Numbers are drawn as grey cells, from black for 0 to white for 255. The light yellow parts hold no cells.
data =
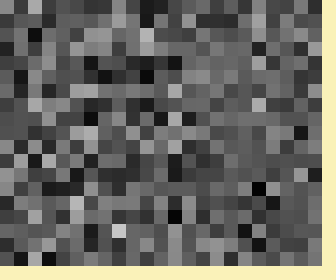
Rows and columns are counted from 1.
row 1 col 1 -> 137
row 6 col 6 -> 81
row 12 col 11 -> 70
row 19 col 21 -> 116
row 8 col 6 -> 82
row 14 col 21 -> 99
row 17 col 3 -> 84
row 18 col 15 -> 136
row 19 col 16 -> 140
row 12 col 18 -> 90
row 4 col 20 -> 110
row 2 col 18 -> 110
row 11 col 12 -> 105
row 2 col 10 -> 117
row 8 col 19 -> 171
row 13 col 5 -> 120
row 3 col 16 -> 87
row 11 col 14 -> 46
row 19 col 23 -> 116
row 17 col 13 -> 146
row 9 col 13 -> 168
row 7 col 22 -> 58
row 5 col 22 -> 111
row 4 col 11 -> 156
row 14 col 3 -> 97
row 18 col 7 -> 37
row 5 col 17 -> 103
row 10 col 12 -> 125
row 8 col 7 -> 39
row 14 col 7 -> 143
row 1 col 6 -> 72
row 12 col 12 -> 89
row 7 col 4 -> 38
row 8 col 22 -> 98
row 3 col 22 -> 138
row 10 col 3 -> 49
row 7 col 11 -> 109
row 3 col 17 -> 77
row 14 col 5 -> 32
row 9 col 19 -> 110

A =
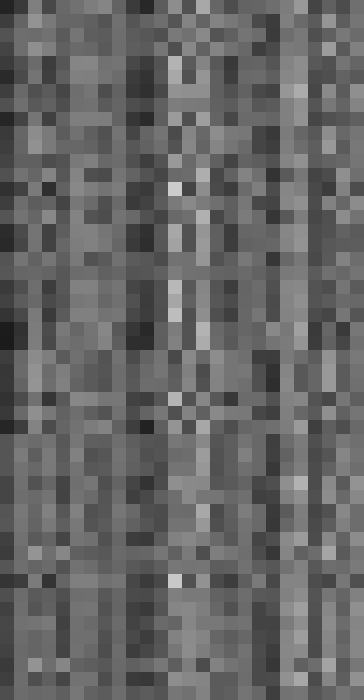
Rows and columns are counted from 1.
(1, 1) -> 36
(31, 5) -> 101
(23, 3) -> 122
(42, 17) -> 61
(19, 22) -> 119
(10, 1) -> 58
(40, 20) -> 55
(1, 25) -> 76
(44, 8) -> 82
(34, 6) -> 115
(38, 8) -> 91
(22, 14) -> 97
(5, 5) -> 86
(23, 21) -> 131
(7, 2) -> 105
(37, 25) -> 136
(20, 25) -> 104
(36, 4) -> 115
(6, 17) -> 62
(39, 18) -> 113
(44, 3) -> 85
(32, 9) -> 110
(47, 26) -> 135
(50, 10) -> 85
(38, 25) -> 128
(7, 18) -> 98
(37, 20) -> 58
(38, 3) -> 100
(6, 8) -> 116
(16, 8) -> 77
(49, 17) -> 91
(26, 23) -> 92
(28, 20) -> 46
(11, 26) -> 120
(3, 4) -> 113
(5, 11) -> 60

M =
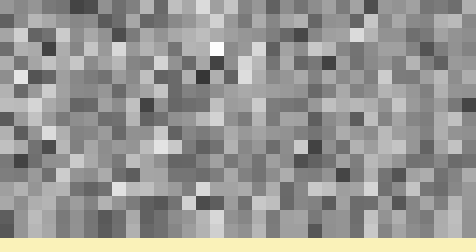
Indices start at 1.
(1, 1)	151
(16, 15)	181
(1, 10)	128
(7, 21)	153
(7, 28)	179
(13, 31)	173
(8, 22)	114
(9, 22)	162
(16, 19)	173
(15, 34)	152
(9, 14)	151
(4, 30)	131
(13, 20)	141
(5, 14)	106
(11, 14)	124
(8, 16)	191
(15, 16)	94
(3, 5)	203
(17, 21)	159
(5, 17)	143
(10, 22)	128
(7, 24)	129
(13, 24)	147
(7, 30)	151
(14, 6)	116
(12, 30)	114
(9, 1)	91
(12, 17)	120
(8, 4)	170
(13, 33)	132
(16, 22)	164
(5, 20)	116
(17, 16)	207
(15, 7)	131
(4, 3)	170
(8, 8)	161
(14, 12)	168
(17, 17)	155
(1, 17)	196

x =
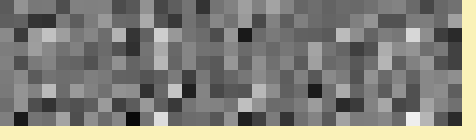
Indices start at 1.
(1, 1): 91
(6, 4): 115
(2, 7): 124
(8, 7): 94
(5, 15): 97
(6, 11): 84
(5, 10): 100
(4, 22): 110
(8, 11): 153
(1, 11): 146
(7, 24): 111
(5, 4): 132
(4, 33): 65
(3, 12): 206
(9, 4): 111
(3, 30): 215
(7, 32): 141
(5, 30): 129
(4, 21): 119
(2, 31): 125
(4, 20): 105
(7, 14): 32
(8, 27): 131
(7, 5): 108
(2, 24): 101
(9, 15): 110
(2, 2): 98
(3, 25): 187
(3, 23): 96
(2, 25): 104
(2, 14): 114
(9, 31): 181
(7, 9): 146
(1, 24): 99
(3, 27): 100
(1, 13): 94
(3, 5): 158

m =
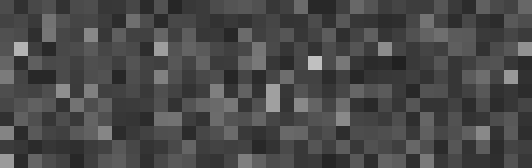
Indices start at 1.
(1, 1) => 76
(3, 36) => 57
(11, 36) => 44
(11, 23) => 85
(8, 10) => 59
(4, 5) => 72
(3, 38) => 59
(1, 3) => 72
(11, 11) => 52
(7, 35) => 88
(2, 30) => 71
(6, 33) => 54
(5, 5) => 75
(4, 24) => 77
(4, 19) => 118
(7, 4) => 79
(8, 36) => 44
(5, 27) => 43
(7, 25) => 71
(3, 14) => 94
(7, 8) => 64
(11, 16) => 67
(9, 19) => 101
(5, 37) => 55
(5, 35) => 81
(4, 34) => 88
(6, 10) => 78
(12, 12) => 73
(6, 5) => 75
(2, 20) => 70
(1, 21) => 65
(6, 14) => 59
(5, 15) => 100
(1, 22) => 107
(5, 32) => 86
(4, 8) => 70
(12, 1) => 155
